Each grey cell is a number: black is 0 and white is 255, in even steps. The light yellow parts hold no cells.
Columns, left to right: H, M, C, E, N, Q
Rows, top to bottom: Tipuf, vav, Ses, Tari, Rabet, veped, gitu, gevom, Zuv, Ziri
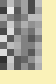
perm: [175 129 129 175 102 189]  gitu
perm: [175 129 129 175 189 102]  gitu
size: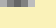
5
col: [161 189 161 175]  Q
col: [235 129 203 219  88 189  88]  M
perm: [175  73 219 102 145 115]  Rabet

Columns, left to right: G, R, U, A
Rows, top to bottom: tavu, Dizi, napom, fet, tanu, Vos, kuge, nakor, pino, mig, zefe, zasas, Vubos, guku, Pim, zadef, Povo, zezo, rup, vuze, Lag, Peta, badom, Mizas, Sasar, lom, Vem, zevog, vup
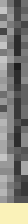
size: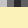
4
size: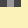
3

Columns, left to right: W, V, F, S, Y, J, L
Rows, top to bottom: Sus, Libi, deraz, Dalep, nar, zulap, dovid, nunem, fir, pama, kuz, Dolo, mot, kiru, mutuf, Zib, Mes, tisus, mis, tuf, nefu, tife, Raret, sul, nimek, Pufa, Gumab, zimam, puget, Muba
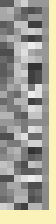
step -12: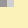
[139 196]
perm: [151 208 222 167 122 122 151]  Zib
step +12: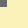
[118]
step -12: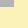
[168 168]
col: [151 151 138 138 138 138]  L
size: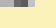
5
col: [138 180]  F

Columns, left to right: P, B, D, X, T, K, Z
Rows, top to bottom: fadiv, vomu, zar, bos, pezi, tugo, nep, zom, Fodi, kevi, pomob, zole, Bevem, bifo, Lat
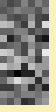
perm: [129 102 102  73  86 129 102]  pezi
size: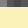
4
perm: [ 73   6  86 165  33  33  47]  pomob
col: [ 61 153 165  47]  K
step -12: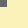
[90]

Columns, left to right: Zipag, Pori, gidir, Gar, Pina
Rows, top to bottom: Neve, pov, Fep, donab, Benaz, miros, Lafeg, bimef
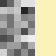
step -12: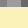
[119 145 145  93]
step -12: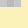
[187 173 187]
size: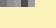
5
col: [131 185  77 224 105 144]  Gar
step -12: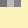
[105 173 119]
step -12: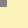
[119]
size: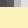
4

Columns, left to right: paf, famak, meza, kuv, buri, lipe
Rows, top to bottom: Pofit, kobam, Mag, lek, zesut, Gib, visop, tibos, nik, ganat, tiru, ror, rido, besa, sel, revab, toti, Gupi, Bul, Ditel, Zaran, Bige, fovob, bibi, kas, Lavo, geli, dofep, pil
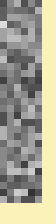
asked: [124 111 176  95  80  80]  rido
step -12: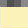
[112  68  83 125]
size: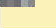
5
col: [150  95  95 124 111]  meza
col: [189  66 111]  lipe
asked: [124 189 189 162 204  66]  kas

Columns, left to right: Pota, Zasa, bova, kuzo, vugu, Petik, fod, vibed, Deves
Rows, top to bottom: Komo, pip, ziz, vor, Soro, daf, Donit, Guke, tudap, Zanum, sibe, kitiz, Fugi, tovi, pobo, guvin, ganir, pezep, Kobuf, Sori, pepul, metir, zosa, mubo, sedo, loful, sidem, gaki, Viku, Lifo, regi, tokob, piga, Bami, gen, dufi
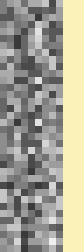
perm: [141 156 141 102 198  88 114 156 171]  Sori
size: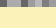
8

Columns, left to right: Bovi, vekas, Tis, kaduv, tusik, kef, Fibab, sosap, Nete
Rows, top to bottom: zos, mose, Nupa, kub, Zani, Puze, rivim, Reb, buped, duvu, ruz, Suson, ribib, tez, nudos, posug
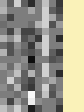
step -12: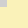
[196]
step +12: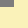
[137 137]
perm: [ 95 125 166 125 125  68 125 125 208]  Nupa
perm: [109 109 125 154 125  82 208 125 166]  duvu

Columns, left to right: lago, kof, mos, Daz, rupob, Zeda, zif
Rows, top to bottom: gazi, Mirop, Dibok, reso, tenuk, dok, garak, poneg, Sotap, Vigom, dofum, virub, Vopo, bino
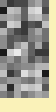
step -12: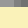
[140 140 116 101]
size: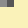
2
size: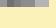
7
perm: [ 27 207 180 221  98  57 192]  dofum
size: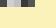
5

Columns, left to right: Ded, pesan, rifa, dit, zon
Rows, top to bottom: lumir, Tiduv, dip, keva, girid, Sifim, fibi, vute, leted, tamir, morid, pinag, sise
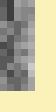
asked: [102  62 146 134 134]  Tiduv
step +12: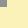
[158]

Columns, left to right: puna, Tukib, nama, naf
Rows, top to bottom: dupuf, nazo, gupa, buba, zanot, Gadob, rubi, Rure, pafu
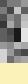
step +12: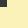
[67]
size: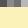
4
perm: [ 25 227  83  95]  Gadob
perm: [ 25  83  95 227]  Gadob
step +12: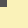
[95]
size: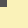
1

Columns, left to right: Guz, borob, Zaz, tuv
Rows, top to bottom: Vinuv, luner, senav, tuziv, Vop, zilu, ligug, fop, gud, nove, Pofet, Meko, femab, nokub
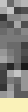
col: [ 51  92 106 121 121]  Guz
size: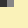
2
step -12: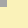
[154]
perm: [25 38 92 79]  nove
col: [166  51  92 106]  Guz
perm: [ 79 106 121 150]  fop

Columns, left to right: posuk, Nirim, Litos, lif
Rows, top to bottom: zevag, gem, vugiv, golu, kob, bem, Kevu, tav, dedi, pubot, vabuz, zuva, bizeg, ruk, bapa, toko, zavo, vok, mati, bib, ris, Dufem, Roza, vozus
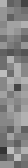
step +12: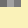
[122 174 135]
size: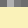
4
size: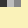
3
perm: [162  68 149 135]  bizeg
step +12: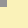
[161]
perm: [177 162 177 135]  zuva

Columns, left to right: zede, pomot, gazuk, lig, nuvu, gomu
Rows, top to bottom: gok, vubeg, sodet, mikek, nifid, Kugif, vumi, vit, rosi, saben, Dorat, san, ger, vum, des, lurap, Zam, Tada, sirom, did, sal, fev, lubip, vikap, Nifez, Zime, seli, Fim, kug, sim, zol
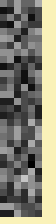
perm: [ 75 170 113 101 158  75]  did
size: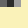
3
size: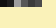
6
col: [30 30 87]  gomu

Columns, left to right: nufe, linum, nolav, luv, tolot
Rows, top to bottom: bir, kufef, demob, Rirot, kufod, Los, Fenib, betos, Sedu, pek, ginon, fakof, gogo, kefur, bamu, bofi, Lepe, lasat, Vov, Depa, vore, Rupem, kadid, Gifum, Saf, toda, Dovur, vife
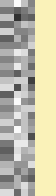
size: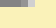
5
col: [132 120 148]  luv
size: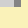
3
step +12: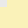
[246]

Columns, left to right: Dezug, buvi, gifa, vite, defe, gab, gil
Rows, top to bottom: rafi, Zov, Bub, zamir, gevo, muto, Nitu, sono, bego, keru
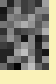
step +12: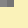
[145 129]
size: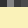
4
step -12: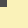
[65]
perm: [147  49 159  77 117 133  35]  bego
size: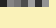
7

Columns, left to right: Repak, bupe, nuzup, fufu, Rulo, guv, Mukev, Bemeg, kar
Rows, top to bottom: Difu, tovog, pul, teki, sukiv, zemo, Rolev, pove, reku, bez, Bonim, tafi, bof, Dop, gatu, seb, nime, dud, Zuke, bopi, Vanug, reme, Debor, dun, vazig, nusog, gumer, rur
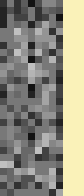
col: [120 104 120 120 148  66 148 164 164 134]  Mukev
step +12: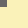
[116]
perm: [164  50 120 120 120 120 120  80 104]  rur
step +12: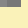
[146 132 132]
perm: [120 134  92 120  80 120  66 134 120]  Zuke

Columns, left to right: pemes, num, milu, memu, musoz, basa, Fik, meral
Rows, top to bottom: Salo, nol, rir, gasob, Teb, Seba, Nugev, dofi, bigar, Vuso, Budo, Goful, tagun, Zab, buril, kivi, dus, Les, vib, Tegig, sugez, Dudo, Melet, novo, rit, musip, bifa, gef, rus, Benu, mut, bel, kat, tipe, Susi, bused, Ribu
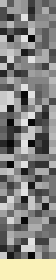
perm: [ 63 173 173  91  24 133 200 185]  rit
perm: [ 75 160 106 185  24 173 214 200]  buril
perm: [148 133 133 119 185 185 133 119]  Melet
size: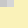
2
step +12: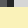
[103  50 226 226]

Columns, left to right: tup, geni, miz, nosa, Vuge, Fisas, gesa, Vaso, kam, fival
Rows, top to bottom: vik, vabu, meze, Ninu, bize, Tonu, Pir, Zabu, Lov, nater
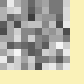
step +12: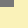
[132 132]
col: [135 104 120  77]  Fisas
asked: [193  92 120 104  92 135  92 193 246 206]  Pir
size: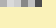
6

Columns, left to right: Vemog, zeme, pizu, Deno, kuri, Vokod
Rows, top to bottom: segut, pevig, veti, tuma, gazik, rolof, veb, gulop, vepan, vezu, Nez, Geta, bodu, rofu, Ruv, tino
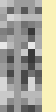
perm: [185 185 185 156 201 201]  rofu
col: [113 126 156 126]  Deno
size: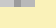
5
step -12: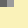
[ 89 144]
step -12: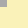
[158]
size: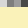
4

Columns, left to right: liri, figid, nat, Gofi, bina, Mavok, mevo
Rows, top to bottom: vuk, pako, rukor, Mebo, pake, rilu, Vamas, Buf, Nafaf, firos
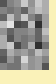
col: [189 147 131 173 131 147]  bina
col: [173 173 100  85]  liri
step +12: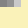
[143 159 213]
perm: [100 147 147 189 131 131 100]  pake
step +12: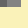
[112 143 143]
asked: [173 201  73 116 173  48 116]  Vamas
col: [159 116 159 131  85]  mevo

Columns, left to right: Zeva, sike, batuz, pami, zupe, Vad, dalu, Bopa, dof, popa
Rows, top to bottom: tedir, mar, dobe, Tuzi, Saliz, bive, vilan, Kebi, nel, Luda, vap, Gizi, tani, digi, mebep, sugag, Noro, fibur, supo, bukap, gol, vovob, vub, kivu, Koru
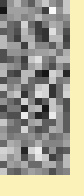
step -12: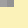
[148 135]
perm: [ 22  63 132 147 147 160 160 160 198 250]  mar

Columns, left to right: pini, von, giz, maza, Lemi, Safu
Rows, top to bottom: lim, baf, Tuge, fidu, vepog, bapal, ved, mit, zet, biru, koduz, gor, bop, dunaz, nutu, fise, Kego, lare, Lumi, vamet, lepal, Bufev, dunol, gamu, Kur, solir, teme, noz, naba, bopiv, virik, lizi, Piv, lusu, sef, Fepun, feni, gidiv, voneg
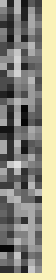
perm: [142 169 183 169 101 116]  Piv
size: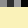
4
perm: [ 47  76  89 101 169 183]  Kur

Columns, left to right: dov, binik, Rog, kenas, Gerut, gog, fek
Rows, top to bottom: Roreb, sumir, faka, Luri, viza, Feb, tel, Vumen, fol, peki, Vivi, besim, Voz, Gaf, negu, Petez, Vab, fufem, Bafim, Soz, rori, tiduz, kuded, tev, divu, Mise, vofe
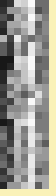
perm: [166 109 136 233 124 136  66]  tev
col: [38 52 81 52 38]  dov
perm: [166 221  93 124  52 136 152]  divu

